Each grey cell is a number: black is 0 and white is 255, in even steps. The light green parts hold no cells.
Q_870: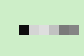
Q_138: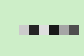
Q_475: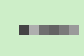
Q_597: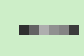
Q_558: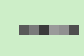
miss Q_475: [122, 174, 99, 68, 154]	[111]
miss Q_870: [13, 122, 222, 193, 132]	[212]
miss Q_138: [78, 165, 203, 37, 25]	[222]
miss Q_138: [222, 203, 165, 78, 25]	[37]

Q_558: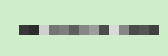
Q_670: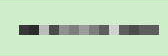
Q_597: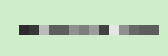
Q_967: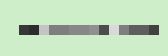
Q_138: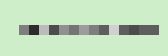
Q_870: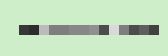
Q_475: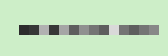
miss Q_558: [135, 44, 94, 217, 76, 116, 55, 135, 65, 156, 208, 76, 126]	[85]
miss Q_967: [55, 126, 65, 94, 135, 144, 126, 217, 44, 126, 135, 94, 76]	[196]
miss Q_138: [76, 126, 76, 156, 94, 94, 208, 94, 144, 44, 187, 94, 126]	[116]
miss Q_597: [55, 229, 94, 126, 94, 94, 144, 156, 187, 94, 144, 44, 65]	[104]

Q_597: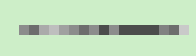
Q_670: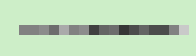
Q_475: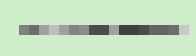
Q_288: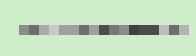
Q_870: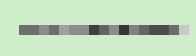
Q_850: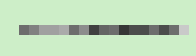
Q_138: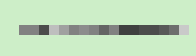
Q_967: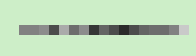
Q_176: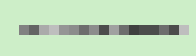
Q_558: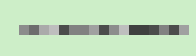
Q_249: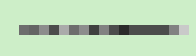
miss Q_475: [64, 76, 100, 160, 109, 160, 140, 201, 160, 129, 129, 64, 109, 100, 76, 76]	[190]
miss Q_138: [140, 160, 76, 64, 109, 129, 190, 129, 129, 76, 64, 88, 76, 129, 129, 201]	[100]
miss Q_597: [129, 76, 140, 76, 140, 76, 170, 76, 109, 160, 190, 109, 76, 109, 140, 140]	[201]
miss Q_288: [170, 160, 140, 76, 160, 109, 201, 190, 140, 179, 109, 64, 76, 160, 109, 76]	[119]
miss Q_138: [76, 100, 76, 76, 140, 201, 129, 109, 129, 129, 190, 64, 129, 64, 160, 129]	[88]
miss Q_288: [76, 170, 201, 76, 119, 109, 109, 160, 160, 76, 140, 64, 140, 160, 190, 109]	[179]
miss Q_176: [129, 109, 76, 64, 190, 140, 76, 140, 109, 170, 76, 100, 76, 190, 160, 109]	[149]

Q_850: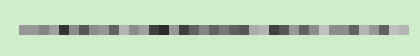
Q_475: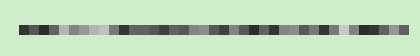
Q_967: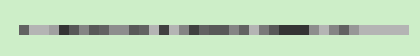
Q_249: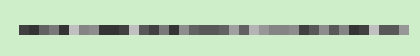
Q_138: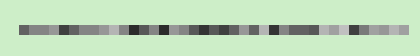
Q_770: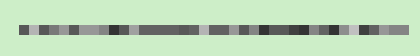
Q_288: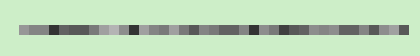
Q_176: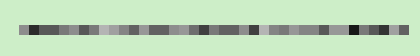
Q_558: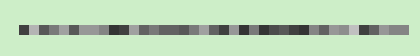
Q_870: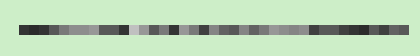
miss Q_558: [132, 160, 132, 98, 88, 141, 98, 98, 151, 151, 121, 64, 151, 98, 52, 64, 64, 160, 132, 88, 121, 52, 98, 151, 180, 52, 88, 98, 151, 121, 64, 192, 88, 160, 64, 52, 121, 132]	[76]
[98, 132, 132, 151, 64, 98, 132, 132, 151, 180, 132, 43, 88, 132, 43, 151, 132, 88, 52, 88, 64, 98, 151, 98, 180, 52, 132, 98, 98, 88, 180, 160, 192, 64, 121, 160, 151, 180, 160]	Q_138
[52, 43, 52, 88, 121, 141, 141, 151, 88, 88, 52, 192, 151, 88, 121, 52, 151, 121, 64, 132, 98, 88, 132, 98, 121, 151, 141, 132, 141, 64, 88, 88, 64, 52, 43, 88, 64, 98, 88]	Q_870
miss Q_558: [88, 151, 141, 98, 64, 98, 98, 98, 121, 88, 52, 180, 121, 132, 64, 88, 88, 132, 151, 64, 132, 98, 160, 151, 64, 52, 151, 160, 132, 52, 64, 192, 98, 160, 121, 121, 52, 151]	[76]
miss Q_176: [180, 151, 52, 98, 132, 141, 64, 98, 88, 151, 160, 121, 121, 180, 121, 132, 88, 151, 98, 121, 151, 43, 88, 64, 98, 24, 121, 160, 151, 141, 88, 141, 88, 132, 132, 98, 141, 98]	[110]
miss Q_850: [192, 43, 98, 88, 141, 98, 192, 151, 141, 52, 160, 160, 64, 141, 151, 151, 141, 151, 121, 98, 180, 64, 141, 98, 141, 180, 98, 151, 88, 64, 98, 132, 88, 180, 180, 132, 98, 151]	[170]

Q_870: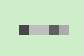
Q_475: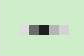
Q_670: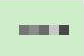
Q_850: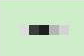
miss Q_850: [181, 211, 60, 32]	[221]
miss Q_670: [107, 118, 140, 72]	[199]

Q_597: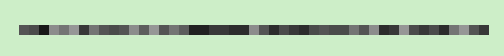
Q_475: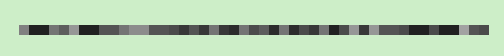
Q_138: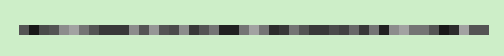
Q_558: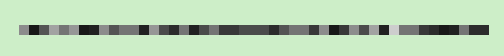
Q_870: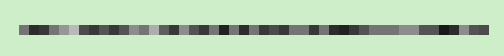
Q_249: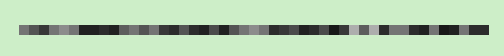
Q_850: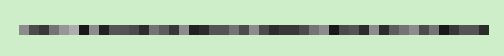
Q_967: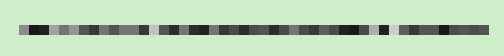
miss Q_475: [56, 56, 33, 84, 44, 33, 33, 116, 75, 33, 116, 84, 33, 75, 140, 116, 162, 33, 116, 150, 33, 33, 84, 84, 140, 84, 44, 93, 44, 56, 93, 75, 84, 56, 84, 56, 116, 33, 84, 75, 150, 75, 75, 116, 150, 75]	[128]
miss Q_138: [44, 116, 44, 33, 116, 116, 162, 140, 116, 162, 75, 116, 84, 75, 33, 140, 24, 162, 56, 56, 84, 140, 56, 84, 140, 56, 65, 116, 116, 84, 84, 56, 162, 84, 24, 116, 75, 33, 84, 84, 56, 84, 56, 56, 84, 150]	[104]
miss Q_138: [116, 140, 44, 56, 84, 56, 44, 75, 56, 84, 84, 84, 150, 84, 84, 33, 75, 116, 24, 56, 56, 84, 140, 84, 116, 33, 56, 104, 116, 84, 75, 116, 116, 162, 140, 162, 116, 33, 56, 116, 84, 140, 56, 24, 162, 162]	[65]
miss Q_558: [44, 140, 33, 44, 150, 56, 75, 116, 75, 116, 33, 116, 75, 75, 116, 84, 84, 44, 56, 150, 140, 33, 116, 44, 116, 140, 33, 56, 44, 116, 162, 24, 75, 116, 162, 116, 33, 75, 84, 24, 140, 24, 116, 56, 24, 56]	[205]
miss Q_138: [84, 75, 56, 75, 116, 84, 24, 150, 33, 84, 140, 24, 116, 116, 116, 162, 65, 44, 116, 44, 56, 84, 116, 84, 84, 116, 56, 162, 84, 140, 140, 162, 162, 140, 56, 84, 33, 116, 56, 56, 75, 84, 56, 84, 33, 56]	[104]

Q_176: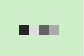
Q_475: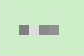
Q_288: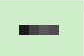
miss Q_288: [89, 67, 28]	[78]
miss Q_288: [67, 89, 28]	[78]
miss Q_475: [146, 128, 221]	[137]
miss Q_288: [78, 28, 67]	[89]
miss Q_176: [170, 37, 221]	[99]
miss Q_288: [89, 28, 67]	[78]
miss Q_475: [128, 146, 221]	[137]

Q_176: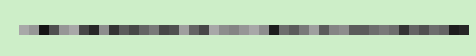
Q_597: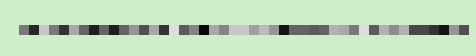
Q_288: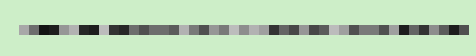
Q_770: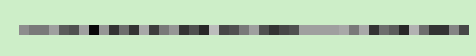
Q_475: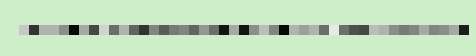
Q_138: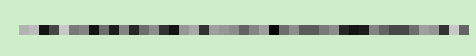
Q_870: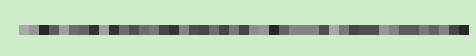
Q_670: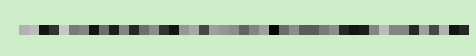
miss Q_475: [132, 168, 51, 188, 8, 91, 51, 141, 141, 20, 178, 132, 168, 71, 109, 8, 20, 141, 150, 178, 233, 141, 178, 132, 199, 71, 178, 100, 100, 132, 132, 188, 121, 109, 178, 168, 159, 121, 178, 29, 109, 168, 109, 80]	[210]
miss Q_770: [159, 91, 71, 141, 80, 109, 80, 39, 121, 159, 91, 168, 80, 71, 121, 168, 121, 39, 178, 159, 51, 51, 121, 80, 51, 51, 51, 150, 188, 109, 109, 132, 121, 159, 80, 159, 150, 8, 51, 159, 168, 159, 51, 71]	[61]

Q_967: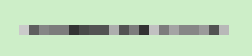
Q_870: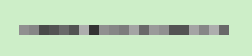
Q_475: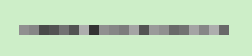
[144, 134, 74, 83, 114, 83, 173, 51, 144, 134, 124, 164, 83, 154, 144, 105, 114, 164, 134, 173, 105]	Q_475
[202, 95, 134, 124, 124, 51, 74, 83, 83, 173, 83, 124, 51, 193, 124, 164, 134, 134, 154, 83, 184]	Q_967
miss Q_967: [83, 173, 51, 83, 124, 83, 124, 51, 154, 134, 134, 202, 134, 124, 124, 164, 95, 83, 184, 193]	[74]
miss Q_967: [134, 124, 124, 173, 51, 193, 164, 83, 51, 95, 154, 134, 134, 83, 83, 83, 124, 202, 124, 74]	[184]
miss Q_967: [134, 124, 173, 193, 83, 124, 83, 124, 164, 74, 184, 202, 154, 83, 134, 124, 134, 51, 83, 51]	[95]

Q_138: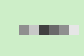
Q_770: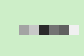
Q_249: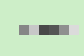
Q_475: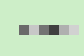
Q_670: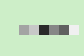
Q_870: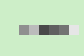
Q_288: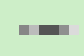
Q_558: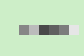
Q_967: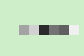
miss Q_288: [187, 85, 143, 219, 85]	[134]
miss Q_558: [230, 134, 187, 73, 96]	[124]

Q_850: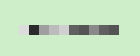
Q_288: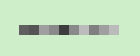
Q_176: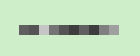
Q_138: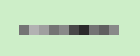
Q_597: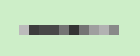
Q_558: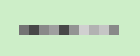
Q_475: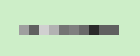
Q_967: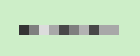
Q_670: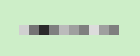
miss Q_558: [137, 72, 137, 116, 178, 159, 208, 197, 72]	[147]
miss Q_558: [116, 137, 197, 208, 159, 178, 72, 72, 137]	[147]
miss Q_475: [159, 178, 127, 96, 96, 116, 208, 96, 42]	[105]

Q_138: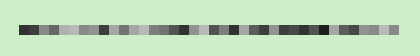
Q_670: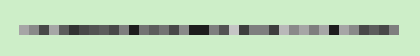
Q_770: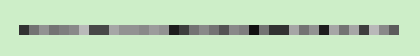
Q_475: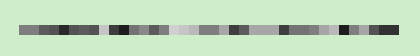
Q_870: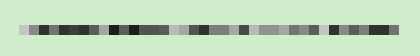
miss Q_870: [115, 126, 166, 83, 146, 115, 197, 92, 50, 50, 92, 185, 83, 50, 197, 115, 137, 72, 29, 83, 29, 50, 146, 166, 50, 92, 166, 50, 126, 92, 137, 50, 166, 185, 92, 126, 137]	[62]
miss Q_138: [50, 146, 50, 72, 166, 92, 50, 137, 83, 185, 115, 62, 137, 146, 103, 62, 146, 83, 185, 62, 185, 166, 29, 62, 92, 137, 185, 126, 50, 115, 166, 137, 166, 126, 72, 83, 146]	[175]
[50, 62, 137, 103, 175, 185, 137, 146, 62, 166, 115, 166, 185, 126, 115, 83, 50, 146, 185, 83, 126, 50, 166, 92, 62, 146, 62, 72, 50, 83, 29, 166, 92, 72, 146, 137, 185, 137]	Q_138
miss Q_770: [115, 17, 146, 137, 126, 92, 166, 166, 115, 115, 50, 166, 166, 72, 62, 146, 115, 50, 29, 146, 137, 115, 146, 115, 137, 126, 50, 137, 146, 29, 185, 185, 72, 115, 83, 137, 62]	[156]
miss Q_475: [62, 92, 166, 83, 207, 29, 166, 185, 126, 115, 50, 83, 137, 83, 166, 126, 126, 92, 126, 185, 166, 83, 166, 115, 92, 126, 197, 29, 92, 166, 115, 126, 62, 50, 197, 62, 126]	[41]
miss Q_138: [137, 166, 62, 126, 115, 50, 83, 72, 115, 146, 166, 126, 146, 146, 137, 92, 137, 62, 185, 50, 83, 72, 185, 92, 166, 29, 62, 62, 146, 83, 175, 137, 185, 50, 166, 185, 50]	[103]

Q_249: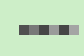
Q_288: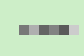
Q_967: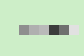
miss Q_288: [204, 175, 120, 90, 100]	[130]
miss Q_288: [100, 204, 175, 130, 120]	[90]
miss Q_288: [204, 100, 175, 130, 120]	[90]
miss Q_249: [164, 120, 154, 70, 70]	[80]

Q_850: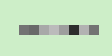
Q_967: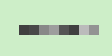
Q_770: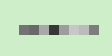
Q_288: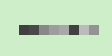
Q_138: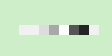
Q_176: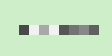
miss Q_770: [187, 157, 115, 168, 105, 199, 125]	[54]
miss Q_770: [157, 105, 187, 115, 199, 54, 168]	[125]
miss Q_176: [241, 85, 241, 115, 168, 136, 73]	[96]
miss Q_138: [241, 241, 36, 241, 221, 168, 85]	[252]
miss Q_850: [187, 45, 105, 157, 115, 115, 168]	[178]

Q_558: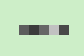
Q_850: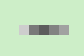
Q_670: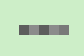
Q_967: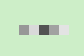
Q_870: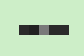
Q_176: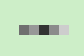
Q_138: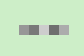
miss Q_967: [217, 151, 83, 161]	[227]
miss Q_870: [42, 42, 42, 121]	[33]
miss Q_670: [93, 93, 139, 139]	[121]
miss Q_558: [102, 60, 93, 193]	[72]
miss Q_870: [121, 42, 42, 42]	[33]
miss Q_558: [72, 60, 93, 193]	[102]
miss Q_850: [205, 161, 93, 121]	[130]

